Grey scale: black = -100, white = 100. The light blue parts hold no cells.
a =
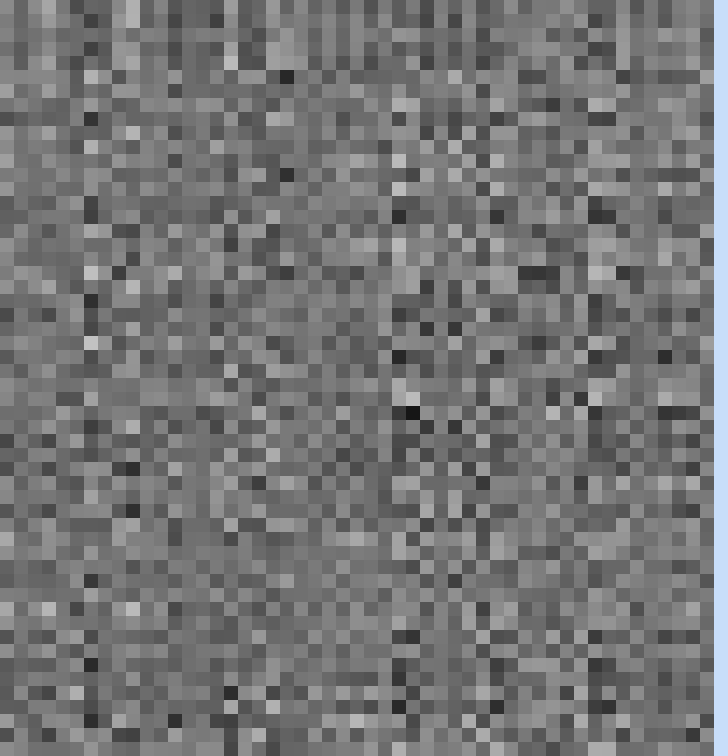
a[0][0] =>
8
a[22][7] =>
-6
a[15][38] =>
4
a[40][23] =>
-15
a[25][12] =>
-5
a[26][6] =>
-32
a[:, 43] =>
[-23, -26, -8, -40, -31, 5, -1, 23, -48, 4, -2, 20, -2, 21, -21, -54, 4, 26, -1, 31, 2, -24, -25, -14, 17, -38, -34, 21, 7, -29, -20, -23, -38, -20, -13, -2, -23, -24, 16, 15, -19, -18, 5, -3, 16, -22, -4, -42, -34, 9, -60, 5, -2, 34]
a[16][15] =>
15
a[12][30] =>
26
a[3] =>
[-12, -29, -8, 8, -9, -16, -49, -31, 18, 15, -21, -15, -42, -15, -24, -36, 25, -38, -25, 23, 14, 3, -19, 2, -19, 4, -28, -4, -32, -15, -35, -10, -36, -12, -30, -32, -18, 4, 12, 11, -6, -5, -47, -40, 20, -8, -5, -16, -9, 4, -21]
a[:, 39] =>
[-6, 6, -29, 11, -16, -13, -15, -53, 2, -35, -17, -29, 10, -36, 13, 22, -12, -38, -21, -51, -41, 8, 11, -14, -31, 17, 0, -39, -50, 41, -11, 12, -4, 5, -32, -14, 17, -16, -12, -39, 17, -9, -21, -26, -33, 22, -30, 18, 9, 3, 16, -4, 1, -40]
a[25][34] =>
21
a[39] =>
[11, -5, 2, 11, -13, -21, 17, -11, -7, 10, 0, 3, -15, -11, -3, -6, -10, -2, -17, -23, -12, -4, -11, -9, -11, -3, -5, -12, 28, 12, -24, -4, -16, 12, -26, 26, 11, -27, -24, -39, -5, -24, 25, 15, -2, -23, -2, 5, 1, 6, -7]
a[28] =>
[5, -13, 2, 0, -36, -35, 26, -10, -14, -16, 7, 9, -2, -7, 5, 23, 12, -8, -40, -5, 7, 0, -30, -13, -36, -14, -10, -25, 28, 47, -17, -19, -11, -6, -41, 19, 11, -26, -6, -50, 8, -56, 42, 7, -1, -23, -2, 34, 14, 15, -20]
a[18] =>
[5, -18, -21, -17, -20, -15, 5, -13, 6, -43, 10, -11, -17, -1, -5, 17, -10, -8, -36, -21, 18, -7, -27, -1, 1, 10, 5, -32, 27, -3, 21, -20, 7, -12, -39, 5, -12, 6, 18, -21, -16, -37, 20, -1, 14, 5, -5, 31, -12, 11, -30]
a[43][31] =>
3
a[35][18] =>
-16
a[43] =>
[31, -16, 11, 42, -7, -44, -8, -23, 16, 46, -11, 11, -43, -21, -17, -27, 5, -20, -35, 1, -25, 5, -25, 1, -22, 11, -21, -7, 6, 7, -34, 3, -18, 21, -49, 10, 23, -28, -8, -26, 9, -7, 9, -3, 16, -37, -2, -11, 2, 27, -12]
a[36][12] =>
15
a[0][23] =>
-7
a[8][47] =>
-8
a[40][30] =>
19
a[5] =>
[5, 4, 6, 6, 0, -29, 40, 12, -33, 1, -11, -4, 15, -15, -20, 3, -23, 14, 15, -28, -69, -13, -3, -31, -1, -28, -22, -21, -17, -19, 7, -4, 33, -12, 9, 1, 9, -41, -38, -13, 8, 0, 13, 5, -47, -30, -17, -34, -29, -26, 24]
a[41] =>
[-27, -15, -20, -21, -15, 10, -56, -25, -2, -12, -15, -14, -27, -10, 0, -31, -10, -28, -25, 2, 21, -12, -7, 5, -21, -2, 0, 9, -9, 0, -33, -9, -50, -2, -14, -14, -24, 8, -1, -9, -25, -6, -35, -18, 9, 0, -6, -2, 9, -1, -33]
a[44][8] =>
0
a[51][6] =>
-64
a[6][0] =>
25
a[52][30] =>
12
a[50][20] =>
-8
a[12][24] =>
16
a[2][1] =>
-17
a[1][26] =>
-24
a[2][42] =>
9
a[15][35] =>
-58
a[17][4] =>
-12

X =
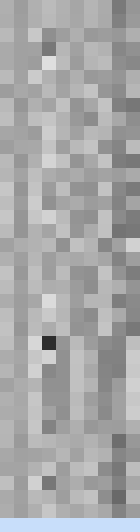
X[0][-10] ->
37
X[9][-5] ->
26
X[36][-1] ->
22
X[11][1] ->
18
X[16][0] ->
46
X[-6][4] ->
37
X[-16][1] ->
23
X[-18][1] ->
19
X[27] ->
[27, 35, 41, 14, 14, 51, 41, 5, 22, 63]
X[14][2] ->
60
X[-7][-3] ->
24
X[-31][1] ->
32
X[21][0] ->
35
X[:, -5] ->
[30, 31, 37, 26, 22, 37, 42, 16, 20, 26, 45, 16, 34, 15, 34, 16, 18, 51, 32, 15, 22, 24, 18, 15, 46, 52, 51, 51, 46, 48, 37, 33, 27, 47, 36, 46, 31]
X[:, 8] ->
[-5, 1, 19, 6, 11, 17, 9, 0, 32, 14, 4, -2, 23, 7, 3, 9, -9, 26, 3, 15, 37, -1, 33, 9, 4, 2, 0, 22, 26, 26, 23, -14, 5, -6, 2, -18, 3]
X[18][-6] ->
35
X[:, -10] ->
[37, 36, 45, 33, 33, 46, 23, 45, 49, 30, 24, 45, 42, 55, 48, 55, 46, 26, 38, 52, 47, 35, 48, 52, 48, 35, 42, 27, 38, 35, 43, 42, 32, 29, 50, 33, 36]
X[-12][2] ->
55
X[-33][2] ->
23
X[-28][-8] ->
22
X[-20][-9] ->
36
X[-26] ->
[45, 18, 38, 66, 51, 16, 32, 53, -2, -6]
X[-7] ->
[43, 28, 55, 3, 25, 37, 19, 24, 23, 38]
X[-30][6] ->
31
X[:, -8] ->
[38, 37, 57, 27, 23, 59, 27, 38, 49, 22, 32, 38, 49, 53, 60, 55, 40, 40, 43, 50, 47, 31, 45, 47, 69, 55, 64, 41, 55, 53, 55, 47, 28, 40, 64, 45, 37]
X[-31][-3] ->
18
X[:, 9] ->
[18, 21, 37, 14, 7, 37, 43, -7, 11, 16, 47, -6, 33, -4, 29, -3, -6, 64, 24, -2, 16, 8, 7, -6, 49, 59, 57, 63, 56, 60, 38, 19, 13, 48, 31, 44, 22]
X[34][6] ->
20
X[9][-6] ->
42
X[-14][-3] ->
54
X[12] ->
[42, 28, 49, 35, 29, 34, 23, 28, 23, 33]
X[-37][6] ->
42
